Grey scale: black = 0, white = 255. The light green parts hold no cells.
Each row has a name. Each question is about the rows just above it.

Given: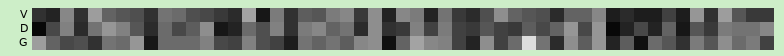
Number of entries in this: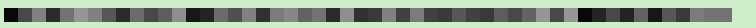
52
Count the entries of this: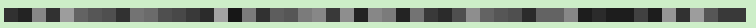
53
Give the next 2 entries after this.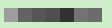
[79 72]

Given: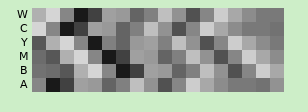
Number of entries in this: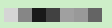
7
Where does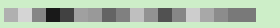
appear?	W
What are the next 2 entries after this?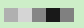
[100 153]
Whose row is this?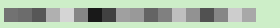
B
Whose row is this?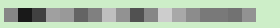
A
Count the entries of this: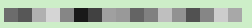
17

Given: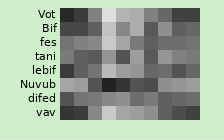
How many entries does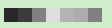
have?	7
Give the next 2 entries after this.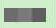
[103 109]
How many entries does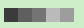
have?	5
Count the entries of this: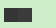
2
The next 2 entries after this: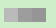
[103 109]
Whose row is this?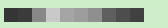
vav

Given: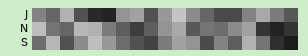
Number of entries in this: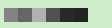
6
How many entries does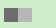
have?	2
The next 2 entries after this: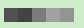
[ 74 131]

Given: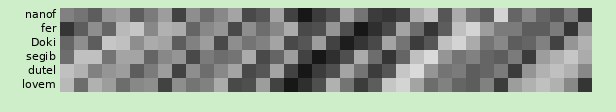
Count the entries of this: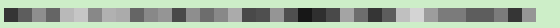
38
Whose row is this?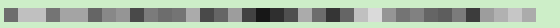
segib
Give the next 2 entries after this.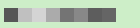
[129  66]
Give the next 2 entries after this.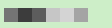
[109 129]

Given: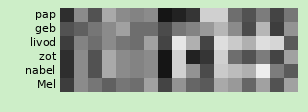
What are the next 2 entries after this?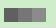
[161 110]
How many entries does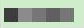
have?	5
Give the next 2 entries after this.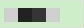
[110  82]
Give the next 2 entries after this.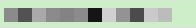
[176 238]
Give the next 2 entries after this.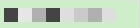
[214  90]
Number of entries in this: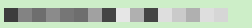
16

